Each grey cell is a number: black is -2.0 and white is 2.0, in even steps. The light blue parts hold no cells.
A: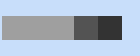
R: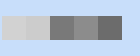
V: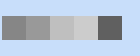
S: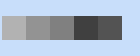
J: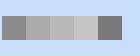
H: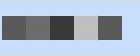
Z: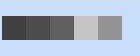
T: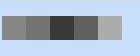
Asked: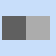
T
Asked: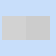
R
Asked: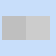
V

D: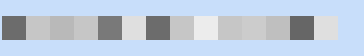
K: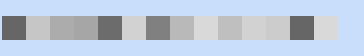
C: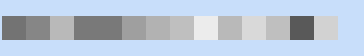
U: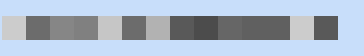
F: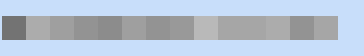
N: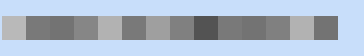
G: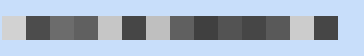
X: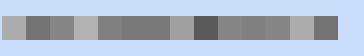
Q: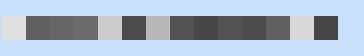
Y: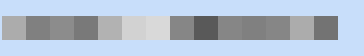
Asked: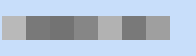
N
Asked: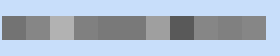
X
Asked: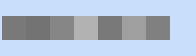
N
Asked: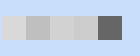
K
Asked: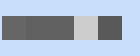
U
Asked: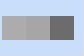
K

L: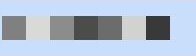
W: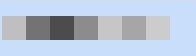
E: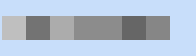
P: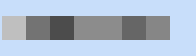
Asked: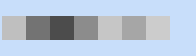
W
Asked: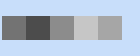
W

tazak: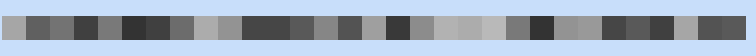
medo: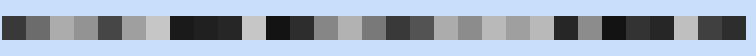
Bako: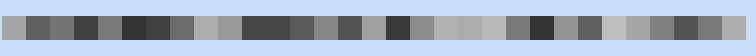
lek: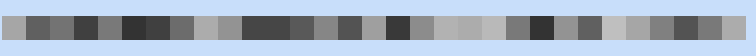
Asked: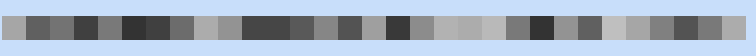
lek
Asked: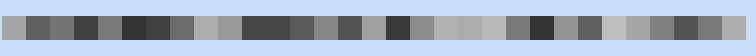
Bako
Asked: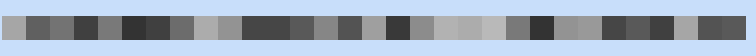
tazak

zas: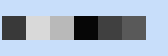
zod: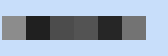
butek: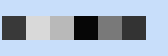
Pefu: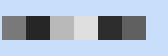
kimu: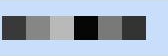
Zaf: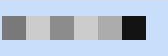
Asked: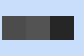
zod
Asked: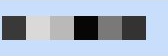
butek
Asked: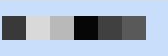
zas

